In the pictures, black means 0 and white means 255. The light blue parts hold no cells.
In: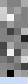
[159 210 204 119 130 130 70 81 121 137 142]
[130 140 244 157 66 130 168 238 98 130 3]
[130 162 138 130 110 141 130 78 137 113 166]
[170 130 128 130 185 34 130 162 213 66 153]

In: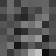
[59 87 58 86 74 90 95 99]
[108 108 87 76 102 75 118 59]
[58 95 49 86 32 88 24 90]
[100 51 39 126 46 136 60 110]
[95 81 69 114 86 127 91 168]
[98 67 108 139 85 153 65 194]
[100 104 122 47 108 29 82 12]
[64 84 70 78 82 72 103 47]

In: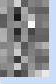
[161 173 91 95 172 177 132 168 152 138 87]
[141 128 128 136 127 128 136 139 128 141 135]
[208 58 25 144 39 79 172 204 58 203 62]
[95 171 159 129 146 154 88 103 173 103 86]
[131 110 187 248 70 93 122 129 134 150 163]
[122 97 117 116 105 98 151 113 98 117 200]
[142 96 122 133 103 98 176 127 99 137 233]

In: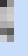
[52 186 193 171 111 206]
[154 199 206 177 90 146]

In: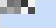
[220 143]
[113 168]
[127 144]
[54 243]
[242 75]

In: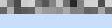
[202 101]
[124 175]
[74 81]
[203 91]
[211 99]
[117 174]
[84 155]
[132 152]
[198 145]
[110 170]
[39 128]
[128 131]
[209 99]
[211 104]
[79 165]
[212 107]

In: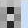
[194 157 148 165]
[179 30 204 43]
[195 159 131 164]

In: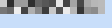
[203 118]
[45 105]
[155 238]
[156 67]
[47 175]
[100 134]
[87 60]
[78 200]
[231 82]
[68 235]
[164 183]
[72 54]
[168 147]
[183 139]
[186 185]
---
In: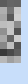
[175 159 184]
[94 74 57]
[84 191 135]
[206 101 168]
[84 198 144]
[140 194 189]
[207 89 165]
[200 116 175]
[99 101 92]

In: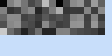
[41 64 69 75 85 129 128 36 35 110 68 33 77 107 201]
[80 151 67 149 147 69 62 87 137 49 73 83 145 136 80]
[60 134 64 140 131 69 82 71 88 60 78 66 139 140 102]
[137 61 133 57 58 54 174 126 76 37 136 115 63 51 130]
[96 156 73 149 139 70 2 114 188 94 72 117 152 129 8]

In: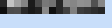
[37 45 54 61 127 64 40 15 137 33 25 40 77 75 12]
[134 81 142 145 134 141 40 114 120 74 27 132 160 195 39]

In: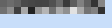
[49 129 115 169 225 143 168 113 181 148 34 168 63 142 112]
[133 52 96 129 94 58 106 81 69 68 71 74 98 108 99]

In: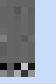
[145 52 169 105 134]
[24 197 4 89 6]
[98 104 99 101 101]
[98 104 99 101 93]
[98 104 99 101 94]
[107 90 99 101 126]
[98 104 99 101 105]
[98 104 99 101 101]
[98 104 96 101 101]
[95 108 86 101 100]
[100 100 99 101 105]

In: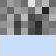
[138 120 55 74 165 79 177 122]
[114 128 44 89 126 62 160 148]
[177 115 92 73 188 100 171 110]
[153 34 182 110 150 158 104 141]
[103 182 143 227 109 137 157 116]
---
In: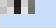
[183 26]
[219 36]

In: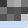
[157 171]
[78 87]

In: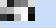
[31 118]
[183 237]

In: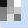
[159 251]
[174 201]

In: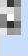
[57 127]
[222 176]

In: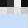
[50 240]
[206 226]

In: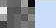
[103 100]
[88 85]

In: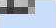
[83 189]
[54 70]
